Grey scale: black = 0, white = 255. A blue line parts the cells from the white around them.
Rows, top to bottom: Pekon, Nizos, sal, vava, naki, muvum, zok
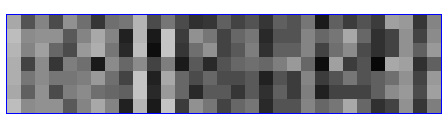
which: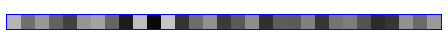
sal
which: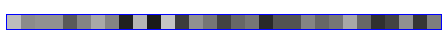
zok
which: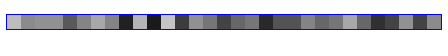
Nizos

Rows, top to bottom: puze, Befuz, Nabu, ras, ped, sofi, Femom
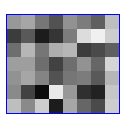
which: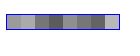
puze
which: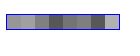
ped

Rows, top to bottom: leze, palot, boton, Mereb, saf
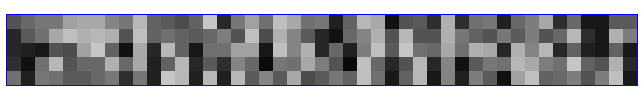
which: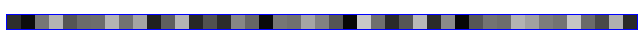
Mereb
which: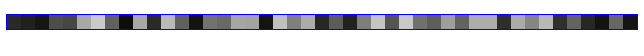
boton
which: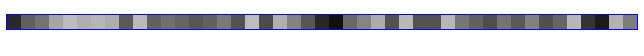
palot
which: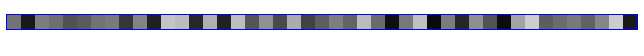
saf
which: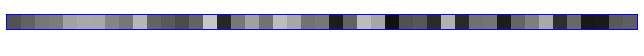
leze

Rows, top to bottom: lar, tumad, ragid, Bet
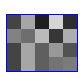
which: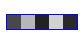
lar
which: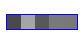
Bet
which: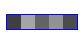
ragid
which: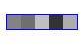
tumad

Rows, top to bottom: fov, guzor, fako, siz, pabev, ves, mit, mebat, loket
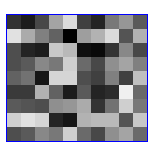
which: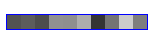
mit
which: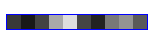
fov
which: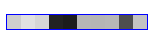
mebat
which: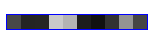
fako
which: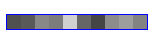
siz
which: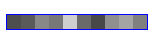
siz

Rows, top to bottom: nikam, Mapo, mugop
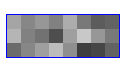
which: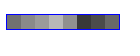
mugop
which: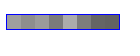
nikam

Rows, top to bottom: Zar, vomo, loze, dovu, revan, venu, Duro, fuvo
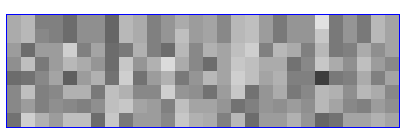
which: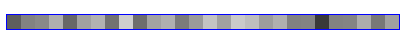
revan
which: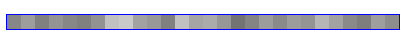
Duro
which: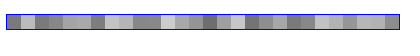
venu
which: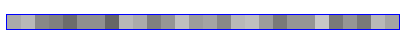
vomo

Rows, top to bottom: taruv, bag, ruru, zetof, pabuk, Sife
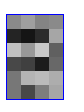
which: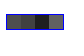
zetof
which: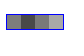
Sife

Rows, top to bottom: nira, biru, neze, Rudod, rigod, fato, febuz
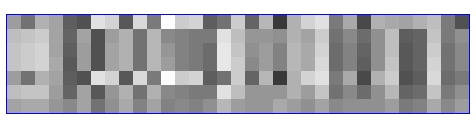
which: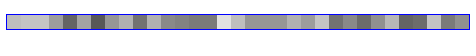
fato
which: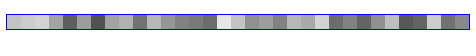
neze
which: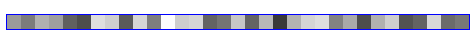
rigod
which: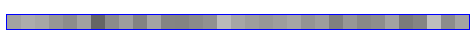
febuz
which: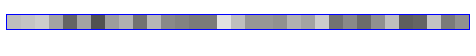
biru
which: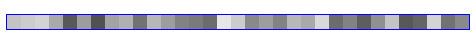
Rudod

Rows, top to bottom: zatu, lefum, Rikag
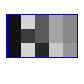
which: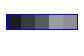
lefum
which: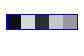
Rikag

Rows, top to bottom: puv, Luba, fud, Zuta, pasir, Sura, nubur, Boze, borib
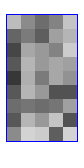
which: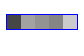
fud
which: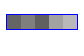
Luba
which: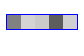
borib

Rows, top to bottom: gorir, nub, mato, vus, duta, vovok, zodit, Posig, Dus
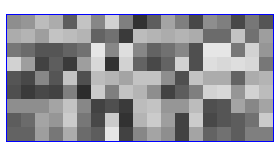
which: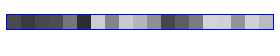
vovok
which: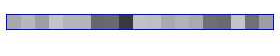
nub

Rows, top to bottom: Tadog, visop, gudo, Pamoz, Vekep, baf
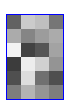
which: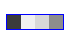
Pamoz
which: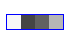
gudo
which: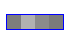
baf
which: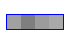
visop

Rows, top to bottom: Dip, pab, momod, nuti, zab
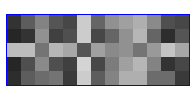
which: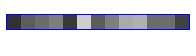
zab
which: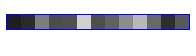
pab

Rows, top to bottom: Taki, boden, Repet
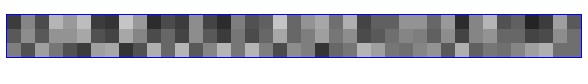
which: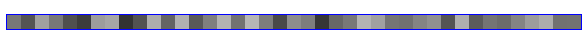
Repet
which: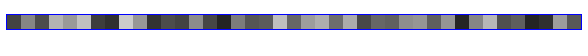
Taki

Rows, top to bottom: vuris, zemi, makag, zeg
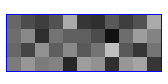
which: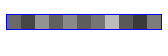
makag
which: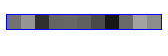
zemi
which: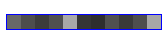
vuris

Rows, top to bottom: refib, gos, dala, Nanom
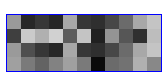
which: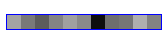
Nanom
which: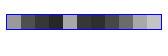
dala
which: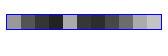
dala

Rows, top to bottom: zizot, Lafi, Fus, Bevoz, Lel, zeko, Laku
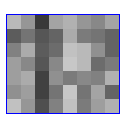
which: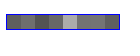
Lafi
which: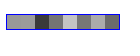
zeko
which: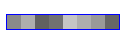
Fus
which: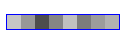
Laku
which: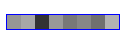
Lel

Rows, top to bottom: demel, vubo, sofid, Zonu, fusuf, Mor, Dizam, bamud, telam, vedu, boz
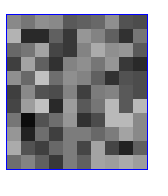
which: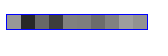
telam
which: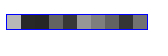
vubo
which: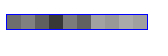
boz
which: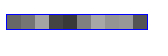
sofid

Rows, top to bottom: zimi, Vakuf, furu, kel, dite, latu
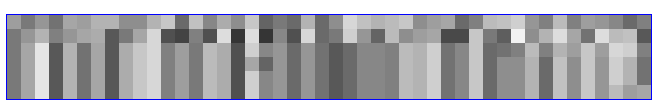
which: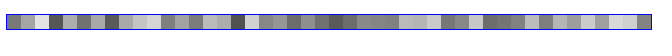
furu
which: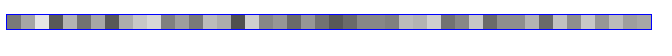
latu
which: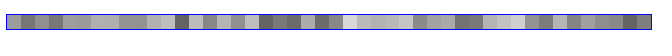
zimi
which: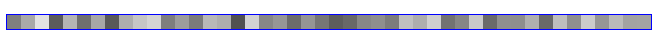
latu
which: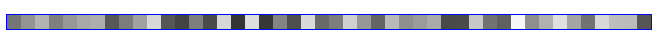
Vakuf
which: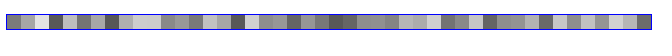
dite

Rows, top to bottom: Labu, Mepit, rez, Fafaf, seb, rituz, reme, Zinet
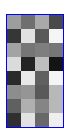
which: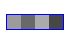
Labu
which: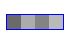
reme

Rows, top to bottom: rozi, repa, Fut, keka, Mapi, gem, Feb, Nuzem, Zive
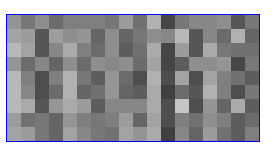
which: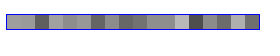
repa
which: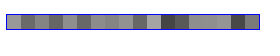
keka

